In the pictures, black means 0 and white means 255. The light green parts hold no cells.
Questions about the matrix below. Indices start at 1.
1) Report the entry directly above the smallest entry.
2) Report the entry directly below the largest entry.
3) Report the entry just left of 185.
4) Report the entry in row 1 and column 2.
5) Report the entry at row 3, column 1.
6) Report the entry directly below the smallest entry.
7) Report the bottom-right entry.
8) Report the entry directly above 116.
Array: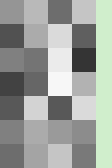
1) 94
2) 88
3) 149
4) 185
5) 129
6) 177
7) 122
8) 171
